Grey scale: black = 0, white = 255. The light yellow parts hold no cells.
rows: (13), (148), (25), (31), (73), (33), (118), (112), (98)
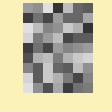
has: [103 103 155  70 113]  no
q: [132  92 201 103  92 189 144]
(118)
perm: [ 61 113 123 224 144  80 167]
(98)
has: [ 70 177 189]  no
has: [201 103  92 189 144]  yes
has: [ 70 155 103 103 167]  yes
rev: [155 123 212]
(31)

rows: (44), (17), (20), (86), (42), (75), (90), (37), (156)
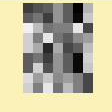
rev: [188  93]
(42)
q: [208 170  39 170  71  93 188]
(42)
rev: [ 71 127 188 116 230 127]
(156)

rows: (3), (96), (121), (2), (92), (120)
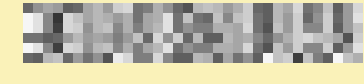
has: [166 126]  no
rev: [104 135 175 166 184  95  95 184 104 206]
(2)
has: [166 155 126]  yes
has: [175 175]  yes
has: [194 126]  yes
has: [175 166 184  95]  no
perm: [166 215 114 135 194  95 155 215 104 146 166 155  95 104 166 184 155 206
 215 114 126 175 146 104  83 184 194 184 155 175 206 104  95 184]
(3)

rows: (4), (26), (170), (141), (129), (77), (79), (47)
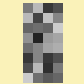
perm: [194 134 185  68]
(26)
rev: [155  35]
(141)
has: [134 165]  yes
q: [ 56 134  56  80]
(77)
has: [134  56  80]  yes
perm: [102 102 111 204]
(170)
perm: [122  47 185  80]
(79)

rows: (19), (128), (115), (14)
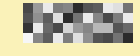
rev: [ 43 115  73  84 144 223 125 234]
(14)
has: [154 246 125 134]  no
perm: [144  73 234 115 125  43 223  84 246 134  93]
(14)
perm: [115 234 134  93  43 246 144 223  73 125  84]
(14)
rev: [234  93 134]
(14)
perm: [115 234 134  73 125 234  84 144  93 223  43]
(128)
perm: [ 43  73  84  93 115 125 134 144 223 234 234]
(128)

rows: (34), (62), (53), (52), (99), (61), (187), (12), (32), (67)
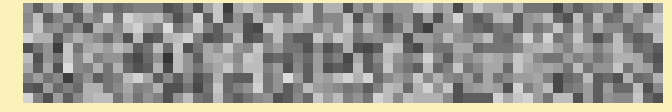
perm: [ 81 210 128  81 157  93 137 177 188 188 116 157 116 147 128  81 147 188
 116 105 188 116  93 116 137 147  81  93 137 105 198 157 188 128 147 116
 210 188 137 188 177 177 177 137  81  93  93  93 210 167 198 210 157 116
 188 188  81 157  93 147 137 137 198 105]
(67)
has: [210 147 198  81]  yes
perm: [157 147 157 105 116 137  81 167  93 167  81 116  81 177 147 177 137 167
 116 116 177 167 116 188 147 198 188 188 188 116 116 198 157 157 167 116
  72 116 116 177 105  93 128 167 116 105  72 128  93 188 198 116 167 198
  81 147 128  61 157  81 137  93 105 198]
(99)
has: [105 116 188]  yes
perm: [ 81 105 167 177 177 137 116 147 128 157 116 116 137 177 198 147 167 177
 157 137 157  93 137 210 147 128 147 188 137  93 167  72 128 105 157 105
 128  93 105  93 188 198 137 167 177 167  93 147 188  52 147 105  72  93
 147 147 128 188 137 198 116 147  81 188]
(61)
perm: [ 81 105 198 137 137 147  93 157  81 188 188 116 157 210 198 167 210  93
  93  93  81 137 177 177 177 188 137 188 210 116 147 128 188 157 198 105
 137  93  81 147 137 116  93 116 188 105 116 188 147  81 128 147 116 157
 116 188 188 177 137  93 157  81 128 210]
(67)

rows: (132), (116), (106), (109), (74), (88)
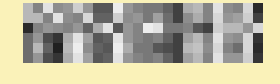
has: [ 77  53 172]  yes
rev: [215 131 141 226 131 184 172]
(132)
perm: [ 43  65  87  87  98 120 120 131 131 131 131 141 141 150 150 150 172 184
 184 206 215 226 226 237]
(132)
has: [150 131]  yes
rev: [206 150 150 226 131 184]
(88)

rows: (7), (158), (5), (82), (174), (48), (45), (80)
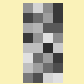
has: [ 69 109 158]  yes
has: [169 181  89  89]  yes
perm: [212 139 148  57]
(7)
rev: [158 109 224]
(48)

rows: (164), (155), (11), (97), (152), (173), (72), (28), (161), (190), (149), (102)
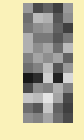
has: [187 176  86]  yes
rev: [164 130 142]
(102)

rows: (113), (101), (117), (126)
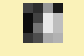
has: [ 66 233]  yes
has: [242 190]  no
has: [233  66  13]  no

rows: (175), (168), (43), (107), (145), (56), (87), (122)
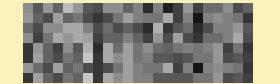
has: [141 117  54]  no
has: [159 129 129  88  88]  yes
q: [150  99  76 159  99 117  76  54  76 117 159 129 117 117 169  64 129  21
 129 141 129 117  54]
(168)

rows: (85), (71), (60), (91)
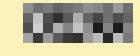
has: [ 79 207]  yes
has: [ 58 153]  yes
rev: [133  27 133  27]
(60)

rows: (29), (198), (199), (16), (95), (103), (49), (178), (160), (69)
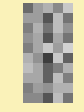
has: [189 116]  yes
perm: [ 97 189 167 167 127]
(178)
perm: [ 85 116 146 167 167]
(16)
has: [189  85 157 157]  no

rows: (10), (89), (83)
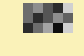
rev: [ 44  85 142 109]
(10)
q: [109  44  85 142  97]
(89)

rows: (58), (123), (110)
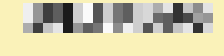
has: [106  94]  yes
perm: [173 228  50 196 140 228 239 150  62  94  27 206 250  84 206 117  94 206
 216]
(58)
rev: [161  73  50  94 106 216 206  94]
(123)
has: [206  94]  yes
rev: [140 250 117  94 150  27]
(110)
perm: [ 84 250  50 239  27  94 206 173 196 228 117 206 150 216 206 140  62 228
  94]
(58)
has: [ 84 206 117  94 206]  yes

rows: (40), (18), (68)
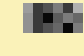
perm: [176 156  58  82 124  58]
(40)
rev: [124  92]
(18)
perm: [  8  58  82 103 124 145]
(68)
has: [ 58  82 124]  yes
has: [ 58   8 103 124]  no
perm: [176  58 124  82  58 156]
(40)
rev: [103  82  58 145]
(68)

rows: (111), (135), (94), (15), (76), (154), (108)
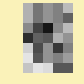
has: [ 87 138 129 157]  no
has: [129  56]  no
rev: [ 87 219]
(108)

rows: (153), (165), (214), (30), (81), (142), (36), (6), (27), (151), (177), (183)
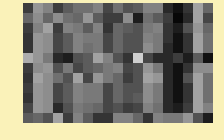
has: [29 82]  yes
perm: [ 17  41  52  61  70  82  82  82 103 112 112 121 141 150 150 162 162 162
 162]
(6)
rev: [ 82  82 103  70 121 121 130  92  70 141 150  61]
(27)
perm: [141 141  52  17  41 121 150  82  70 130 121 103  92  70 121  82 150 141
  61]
(36)
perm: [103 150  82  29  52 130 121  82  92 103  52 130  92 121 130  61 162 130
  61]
(214)
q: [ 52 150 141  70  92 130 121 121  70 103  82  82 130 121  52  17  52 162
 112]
(30)
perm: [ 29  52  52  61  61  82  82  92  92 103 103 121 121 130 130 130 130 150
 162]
(214)

